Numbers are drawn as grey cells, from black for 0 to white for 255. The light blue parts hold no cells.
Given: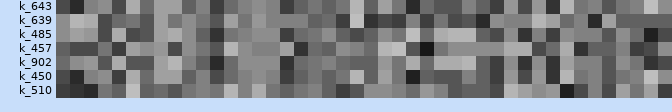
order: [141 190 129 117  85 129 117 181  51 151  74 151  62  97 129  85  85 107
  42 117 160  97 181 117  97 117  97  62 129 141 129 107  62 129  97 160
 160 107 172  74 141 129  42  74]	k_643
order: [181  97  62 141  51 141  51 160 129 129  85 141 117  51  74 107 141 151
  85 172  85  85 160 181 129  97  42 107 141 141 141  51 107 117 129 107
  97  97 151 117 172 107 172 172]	k_902
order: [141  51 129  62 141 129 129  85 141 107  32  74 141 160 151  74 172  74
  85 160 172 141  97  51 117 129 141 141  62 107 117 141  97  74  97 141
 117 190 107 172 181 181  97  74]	k_485
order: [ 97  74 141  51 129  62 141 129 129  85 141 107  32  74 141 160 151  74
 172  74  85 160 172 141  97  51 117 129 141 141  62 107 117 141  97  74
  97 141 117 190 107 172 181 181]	k_485
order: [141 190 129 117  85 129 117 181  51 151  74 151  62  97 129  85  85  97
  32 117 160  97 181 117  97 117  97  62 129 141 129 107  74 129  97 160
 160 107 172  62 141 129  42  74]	k_450
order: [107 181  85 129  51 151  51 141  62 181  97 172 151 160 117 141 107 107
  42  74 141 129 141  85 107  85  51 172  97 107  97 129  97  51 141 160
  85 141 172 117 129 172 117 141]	k_902

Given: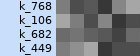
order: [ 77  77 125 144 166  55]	k_449
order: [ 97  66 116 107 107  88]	k_682
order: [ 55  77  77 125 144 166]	k_449
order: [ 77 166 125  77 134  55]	k_106
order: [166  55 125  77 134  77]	k_106

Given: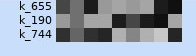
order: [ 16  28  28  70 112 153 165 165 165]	k_190
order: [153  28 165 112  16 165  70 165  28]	k_190

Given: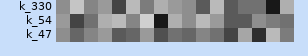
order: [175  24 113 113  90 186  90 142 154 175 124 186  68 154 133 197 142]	k_330
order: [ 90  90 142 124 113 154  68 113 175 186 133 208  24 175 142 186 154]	k_54

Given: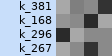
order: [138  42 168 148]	k_168
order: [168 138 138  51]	k_267
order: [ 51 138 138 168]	k_267
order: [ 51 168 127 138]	k_381
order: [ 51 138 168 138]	k_267
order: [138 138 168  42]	k_296
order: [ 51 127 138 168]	k_381

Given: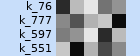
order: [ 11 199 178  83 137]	k_777
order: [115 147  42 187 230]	k_76

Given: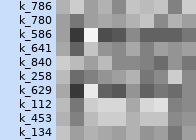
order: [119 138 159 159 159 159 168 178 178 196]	k_780
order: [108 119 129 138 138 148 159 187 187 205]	k_840
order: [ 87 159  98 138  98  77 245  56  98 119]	k_586
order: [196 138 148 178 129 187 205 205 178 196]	k_453

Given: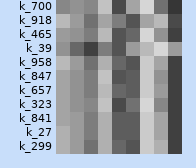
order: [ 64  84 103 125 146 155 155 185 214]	k_39
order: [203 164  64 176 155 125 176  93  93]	k_27
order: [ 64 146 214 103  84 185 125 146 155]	k_465

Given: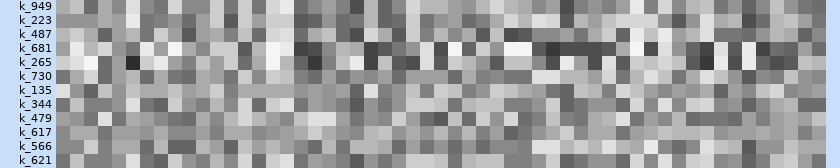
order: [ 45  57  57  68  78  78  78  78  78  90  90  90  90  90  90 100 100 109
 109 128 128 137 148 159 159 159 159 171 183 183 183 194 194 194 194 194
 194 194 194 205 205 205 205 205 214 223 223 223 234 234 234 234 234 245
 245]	k_265
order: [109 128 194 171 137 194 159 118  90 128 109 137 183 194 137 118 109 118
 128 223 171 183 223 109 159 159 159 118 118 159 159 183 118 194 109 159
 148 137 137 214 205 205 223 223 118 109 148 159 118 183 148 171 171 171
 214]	k_730

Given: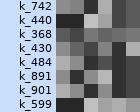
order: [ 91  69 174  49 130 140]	k_742
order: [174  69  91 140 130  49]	k_742
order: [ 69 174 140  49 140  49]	k_901
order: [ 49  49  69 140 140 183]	k_891

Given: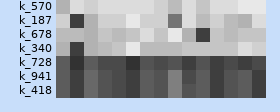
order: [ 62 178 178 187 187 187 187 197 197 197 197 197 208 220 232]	k_340
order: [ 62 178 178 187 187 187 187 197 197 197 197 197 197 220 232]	k_678
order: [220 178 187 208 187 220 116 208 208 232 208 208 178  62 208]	k_187
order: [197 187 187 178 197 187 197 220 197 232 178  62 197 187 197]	k_678
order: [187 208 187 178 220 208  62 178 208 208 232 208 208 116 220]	k_187

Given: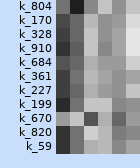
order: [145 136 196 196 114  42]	k_199
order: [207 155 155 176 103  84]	k_684

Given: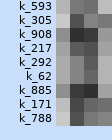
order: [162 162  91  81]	k_217
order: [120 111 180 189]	k_593
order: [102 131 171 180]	k_62
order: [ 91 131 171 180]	k_292

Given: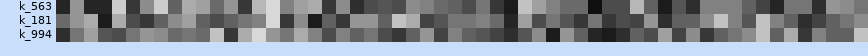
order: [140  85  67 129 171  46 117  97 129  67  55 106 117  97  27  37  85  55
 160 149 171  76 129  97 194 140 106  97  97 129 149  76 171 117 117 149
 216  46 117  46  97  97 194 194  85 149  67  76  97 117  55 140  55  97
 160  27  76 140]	k_994
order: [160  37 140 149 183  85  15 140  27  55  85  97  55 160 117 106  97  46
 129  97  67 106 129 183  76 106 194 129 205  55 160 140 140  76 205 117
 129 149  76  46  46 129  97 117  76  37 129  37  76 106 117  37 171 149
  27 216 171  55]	k_563
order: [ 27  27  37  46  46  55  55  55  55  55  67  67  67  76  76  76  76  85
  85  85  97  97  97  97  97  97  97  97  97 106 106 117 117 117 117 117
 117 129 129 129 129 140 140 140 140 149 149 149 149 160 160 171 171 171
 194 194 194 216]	k_181
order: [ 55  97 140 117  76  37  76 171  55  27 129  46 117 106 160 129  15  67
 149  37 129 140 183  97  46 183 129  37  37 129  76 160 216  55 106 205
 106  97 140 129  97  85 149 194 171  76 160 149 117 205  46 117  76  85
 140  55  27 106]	k_563
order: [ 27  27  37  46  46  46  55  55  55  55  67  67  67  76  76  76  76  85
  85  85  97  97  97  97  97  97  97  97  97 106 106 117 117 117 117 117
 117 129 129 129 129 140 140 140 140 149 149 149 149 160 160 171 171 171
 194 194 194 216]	k_994
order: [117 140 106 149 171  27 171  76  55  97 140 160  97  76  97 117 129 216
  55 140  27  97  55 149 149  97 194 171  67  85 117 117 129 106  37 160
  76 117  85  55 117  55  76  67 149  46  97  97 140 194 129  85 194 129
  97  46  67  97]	k_181

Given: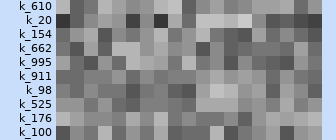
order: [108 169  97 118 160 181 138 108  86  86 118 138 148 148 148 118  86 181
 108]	k_154
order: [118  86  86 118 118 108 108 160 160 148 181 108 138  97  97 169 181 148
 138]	k_662
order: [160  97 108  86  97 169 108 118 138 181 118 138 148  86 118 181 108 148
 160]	k_662
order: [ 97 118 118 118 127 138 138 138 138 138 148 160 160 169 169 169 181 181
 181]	k_176
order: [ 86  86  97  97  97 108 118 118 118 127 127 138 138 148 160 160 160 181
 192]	k_98

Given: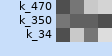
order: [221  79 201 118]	k_34
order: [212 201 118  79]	k_470
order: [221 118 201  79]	k_34

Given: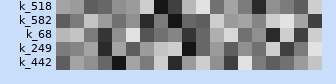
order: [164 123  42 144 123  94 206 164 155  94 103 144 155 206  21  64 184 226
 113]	k_518
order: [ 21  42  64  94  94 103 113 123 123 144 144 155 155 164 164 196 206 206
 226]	k_442
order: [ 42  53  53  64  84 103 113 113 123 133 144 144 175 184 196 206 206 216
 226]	k_68
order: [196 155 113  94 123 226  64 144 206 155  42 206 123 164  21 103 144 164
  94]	k_442

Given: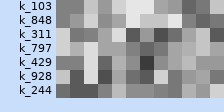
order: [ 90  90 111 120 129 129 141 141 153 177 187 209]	k_244
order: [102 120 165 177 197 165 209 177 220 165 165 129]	k_797
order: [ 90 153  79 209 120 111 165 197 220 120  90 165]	k_928
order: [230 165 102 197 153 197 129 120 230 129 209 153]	k_103

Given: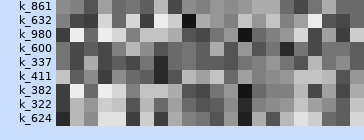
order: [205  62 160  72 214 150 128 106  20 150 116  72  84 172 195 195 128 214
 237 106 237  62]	k_980
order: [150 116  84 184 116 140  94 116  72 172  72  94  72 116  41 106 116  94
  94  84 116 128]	k_337
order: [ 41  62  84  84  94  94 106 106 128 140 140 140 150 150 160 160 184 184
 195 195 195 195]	k_411
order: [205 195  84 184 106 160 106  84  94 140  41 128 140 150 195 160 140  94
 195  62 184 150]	k_322
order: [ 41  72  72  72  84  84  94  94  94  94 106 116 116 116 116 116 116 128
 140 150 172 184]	k_337
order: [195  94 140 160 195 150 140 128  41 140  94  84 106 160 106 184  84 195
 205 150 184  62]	k_322

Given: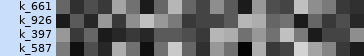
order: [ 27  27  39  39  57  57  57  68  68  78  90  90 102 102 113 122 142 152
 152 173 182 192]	k_926
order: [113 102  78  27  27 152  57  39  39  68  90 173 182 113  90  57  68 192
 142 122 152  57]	k_397
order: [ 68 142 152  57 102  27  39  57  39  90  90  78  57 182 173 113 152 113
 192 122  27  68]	k_397

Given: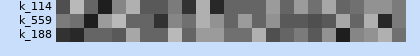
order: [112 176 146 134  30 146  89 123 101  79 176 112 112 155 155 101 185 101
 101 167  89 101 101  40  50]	k_188
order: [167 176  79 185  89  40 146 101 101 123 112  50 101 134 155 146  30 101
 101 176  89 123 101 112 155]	k_114
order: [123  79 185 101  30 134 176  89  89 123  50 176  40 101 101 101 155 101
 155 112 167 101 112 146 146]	k_114
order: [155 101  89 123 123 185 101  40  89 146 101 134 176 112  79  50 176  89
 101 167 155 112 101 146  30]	k_559

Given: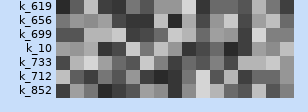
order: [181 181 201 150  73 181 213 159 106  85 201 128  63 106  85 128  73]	k_733
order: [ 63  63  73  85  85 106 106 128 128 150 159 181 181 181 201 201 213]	k_699
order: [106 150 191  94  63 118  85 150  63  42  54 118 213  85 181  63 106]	k_712
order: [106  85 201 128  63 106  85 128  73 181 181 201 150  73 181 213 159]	k_733
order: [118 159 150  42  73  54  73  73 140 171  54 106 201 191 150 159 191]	k_656
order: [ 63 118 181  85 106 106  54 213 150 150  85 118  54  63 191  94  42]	k_619

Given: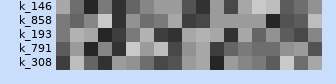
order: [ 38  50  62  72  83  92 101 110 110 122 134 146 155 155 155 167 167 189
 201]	k_308
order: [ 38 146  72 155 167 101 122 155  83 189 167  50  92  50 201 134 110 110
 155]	k_146
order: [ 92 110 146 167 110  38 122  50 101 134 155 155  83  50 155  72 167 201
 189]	k_146
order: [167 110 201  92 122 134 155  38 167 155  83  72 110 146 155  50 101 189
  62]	k_308

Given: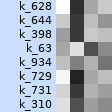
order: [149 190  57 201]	k_644
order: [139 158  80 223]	k_310

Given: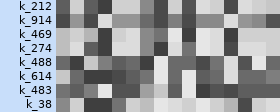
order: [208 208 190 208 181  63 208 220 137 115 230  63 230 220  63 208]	k_469
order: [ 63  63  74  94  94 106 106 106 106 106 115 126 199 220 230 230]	k_614

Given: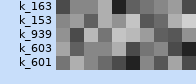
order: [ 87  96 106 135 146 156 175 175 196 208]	k_153
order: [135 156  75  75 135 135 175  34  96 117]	k_163
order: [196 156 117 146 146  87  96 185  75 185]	k_939
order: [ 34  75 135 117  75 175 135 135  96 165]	k_603

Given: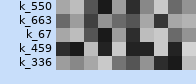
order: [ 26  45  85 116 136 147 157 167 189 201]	k_336
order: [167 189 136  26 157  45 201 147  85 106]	k_550

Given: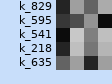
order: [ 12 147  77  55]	k_595
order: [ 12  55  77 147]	k_595
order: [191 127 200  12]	k_541
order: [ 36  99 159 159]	k_635
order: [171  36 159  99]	k_829

